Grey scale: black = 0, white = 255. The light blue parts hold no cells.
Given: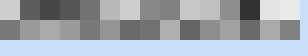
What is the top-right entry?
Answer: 234
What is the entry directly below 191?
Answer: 142
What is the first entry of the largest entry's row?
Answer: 206
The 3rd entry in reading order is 71
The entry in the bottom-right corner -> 129
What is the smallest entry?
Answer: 50
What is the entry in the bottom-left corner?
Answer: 121
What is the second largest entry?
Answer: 227
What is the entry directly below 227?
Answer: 169

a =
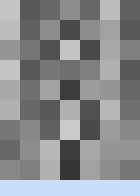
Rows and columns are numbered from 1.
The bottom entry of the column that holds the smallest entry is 53
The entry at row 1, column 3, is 103
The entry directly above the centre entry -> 111
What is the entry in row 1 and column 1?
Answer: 196
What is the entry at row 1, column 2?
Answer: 88
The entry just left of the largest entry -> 96
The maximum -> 202
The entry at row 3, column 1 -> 149
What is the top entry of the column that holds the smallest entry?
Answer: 141
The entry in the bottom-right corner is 119
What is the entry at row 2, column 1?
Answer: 189
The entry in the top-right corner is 96
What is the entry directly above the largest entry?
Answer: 176
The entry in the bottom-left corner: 135
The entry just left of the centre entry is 162
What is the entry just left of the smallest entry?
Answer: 176

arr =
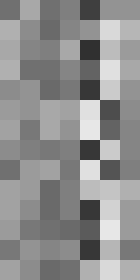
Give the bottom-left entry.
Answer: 162
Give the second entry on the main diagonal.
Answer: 140
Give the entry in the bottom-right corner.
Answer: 176
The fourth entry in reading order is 127
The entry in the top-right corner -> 147
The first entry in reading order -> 112
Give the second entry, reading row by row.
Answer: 168
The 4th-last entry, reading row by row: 112
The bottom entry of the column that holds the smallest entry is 176
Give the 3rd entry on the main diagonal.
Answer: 127
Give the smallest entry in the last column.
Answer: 120
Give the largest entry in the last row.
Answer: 217
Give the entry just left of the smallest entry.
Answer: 168
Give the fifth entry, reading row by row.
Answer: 63
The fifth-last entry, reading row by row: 106
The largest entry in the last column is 182
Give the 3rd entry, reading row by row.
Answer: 112
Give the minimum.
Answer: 48
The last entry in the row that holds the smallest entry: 155
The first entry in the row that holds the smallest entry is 168
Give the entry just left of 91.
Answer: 106

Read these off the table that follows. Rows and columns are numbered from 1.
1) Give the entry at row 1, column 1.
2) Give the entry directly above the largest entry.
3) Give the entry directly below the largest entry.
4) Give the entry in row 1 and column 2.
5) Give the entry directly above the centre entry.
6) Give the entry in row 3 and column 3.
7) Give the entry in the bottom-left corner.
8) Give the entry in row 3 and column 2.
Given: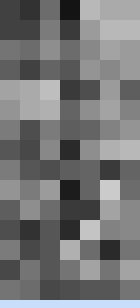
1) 65
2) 58
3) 163
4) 50
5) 94
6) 142
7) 116
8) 108

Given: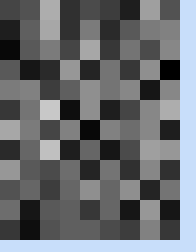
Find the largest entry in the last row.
129
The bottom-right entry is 55
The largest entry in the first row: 173
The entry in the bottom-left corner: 55
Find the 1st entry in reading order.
69
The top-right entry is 82
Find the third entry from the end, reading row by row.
61
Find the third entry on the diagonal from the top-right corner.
116
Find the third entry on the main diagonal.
123
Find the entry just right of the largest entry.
14
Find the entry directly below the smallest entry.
135
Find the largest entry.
200
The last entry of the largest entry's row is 173
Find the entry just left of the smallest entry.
143
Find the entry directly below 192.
75
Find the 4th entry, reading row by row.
48
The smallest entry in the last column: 0
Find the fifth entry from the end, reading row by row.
95
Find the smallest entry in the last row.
14
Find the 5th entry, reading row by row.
75
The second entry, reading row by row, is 82

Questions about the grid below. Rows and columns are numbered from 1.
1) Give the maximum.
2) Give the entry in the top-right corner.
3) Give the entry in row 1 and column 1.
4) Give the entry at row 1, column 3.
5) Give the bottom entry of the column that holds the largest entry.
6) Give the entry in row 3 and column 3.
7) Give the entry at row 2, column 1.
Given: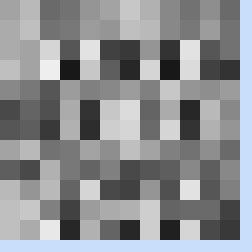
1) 238
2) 106
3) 163
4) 106
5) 232
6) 213
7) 171

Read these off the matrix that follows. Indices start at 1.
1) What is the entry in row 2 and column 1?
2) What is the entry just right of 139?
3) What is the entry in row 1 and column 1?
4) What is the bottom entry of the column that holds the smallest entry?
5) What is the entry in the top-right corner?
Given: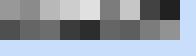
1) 79
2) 184
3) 152
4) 146
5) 33
